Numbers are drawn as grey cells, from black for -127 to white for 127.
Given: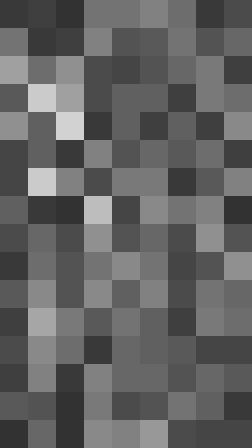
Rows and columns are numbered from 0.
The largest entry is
82
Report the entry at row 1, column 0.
-12
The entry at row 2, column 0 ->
32
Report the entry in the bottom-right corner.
-58
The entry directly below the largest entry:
-70
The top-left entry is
-70
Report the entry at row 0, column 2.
-77
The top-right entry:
-52
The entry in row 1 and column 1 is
-70
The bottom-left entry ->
-77
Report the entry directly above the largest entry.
32
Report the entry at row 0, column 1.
-64

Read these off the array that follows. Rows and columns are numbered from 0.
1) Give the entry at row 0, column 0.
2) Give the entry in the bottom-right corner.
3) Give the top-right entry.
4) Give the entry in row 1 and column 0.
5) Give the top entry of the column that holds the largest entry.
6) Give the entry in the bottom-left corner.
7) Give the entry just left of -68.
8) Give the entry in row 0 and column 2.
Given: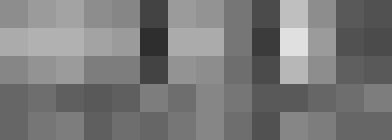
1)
13
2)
-25
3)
-46
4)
43
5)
63
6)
-25
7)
-9
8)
35

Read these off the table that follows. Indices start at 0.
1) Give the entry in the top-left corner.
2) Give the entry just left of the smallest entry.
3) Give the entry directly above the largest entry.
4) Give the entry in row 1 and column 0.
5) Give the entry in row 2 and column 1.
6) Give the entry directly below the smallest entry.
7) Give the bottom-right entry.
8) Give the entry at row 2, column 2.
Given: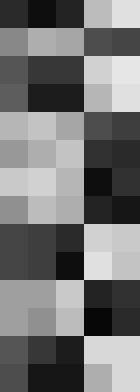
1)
-85
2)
60
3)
-58
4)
8
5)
-72
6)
88
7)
88
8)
-72

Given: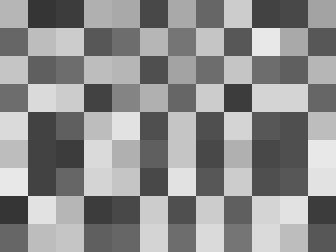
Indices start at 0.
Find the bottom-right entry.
-40
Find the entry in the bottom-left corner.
-25
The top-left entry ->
54
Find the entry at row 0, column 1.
-74
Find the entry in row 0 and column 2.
-67
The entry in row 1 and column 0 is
-25
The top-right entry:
35
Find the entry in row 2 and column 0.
69
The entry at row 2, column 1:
-32

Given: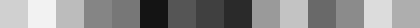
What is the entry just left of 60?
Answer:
114
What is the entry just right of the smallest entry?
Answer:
-42
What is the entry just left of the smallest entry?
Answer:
-8

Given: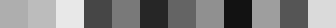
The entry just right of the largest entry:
-57
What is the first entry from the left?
46
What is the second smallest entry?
-89
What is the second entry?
60

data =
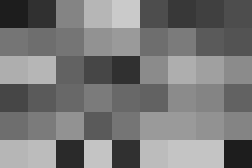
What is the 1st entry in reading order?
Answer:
-98
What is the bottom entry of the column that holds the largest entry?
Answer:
-79
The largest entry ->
74
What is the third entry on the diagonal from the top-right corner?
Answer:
46
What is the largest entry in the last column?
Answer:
11
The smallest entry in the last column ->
-98
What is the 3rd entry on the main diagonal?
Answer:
-29
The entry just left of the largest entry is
54
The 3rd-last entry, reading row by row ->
68
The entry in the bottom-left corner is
54
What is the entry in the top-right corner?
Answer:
-50
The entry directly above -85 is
18
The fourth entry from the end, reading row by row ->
60
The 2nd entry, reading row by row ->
-79
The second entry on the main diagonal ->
-17

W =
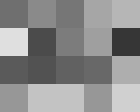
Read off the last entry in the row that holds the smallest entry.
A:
-73
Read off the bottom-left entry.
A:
23
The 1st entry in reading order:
-16
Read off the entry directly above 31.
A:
38
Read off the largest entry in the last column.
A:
80
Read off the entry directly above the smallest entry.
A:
54
